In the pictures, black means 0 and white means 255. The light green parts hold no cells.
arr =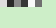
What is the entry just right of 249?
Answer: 111
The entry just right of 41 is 137

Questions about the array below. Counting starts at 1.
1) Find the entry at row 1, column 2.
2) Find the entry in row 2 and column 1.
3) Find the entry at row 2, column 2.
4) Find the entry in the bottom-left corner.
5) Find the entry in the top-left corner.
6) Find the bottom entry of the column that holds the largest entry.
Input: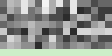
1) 186
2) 89
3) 173
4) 157
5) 116
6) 142

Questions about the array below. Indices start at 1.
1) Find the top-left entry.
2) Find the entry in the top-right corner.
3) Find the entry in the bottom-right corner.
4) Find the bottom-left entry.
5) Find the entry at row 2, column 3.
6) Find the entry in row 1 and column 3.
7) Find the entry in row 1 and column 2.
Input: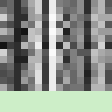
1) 87
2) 87
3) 127
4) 169
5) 46
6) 46
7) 103

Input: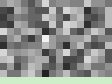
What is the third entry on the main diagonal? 130
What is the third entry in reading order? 157
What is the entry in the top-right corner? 118
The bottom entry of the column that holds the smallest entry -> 33
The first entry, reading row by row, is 145
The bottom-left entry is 188
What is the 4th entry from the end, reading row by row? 86
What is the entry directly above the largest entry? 47
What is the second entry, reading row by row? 173
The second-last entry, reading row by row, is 145
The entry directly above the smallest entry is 102
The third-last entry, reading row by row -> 173
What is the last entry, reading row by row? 130
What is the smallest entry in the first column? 47
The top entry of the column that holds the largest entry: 214
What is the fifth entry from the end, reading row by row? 102
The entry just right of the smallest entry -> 118
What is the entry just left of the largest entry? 118
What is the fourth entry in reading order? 118
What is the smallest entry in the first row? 86
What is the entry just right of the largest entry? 157
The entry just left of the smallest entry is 145

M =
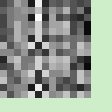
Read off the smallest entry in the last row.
39
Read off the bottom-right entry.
151
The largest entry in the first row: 238
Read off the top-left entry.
69
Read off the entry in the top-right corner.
84
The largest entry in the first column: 194
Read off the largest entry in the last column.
164
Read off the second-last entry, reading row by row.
194
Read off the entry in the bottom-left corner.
178
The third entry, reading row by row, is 164
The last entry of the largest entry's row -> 84
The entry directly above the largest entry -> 194
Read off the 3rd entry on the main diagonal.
137
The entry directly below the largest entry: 209
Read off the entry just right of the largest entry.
39
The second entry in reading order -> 96
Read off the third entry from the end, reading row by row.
109

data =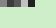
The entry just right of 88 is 193
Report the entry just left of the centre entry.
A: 60
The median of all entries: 88

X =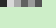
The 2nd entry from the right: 154
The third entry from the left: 169
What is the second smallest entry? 83
